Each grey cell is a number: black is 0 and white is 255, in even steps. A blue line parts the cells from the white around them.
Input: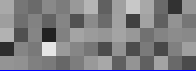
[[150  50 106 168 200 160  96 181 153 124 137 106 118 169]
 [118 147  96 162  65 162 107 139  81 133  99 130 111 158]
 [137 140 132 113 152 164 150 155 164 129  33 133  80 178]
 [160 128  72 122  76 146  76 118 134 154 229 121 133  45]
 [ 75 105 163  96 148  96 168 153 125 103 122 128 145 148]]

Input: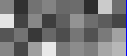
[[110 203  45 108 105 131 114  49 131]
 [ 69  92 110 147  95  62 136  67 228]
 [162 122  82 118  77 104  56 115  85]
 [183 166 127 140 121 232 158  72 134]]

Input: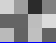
[[129  43 157 211]
 [219 189 100 100]
 [ 99 192  99 186]]

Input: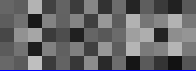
[[ 89  33  58  94  36 108  50 134  60  99  65 179  94 102]
 [119 179 135 118 178  92 152  63 132  98 131  25 113  93]
 [149 142  35 174 159 107  88 101  32  77  59 166 146  71]
 [122 181 131 122 181  93 151  64 128  96 129  29 115  91]
 [ 85  18  52  90  21 109  41 140  55  99  59 191  91 104]]

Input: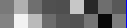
[[ 88 110  40 199  78  80 111 176 121]
 [125   8 117  82  86 108 187 242 131]]

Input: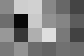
[[ 68 103 135 209 206 137]
 [ 92 133 146 202   8 109]
 [ 66 121 222 175  55 152]
 [108 113 100 108 147 121]]

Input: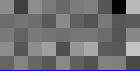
[[185   2  86 128 123 104 123 141  63 140]
 [ 89  87 121  84  96 137  89 109 116 108]
 [135  84 108 118 117 112 116 122  99 122]
 [195  88  92 169 149  79 159 141  85 141]
 [ 72 127 129  83  95 137  88 102 132 101]]
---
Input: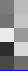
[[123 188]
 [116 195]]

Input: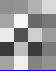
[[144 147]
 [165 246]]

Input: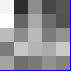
[[244  45]
 [253 102]]

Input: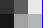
[[ 48  95]
 [ 23 162]]

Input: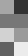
[[166  51]
 [119 119]]

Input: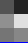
[[ 84  35]
 [144 224]]

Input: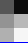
[[ 86  11]
 [147 184]]

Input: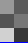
[[153  91]
 [ 83 119]]

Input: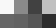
[[248 138]
 [102  98]]
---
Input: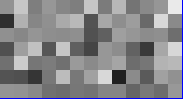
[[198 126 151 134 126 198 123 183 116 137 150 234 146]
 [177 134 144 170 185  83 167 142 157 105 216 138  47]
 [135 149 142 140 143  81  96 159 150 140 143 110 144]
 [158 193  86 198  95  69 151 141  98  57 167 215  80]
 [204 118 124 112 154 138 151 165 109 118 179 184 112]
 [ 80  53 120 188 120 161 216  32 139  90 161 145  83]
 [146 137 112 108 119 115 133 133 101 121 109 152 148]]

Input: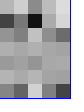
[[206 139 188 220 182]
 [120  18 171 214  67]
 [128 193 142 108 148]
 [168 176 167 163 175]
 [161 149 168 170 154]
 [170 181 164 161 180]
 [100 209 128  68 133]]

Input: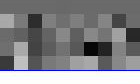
[[106 106 106 105 106 106 106 106 106 106]
 [122  45 127 111 126 107 133  68 108 168]
 [ 97  70 100 136  95 136 116 161  40 107]
 [169  67  93 114  88   7  35 131  90 111]
 [192  84 121 129 160 168  90 136 158  58]]

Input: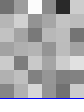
[[157 252 139  41 205 113]
 [209 147 166 195 188 182]
 [164 121 184 189 116 194]
 [175 180 148 188 162 162]
 [125 201 165 205 225 203]
 [191 129 150 127 130 177]
 [177 215 148 113 204 134]]

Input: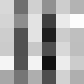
[[111 208 145 205 179 216]
 [142 227  63 234 253 212]
 [ 81 227  30 204 191 205]
 [ 81 200  79 216 190 203]
 [ 83 243  17 236 204 245]
 [118 174  78 210 175 167]]

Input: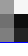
[[246 157]
 [ 14 112]
 [ 36 126]]
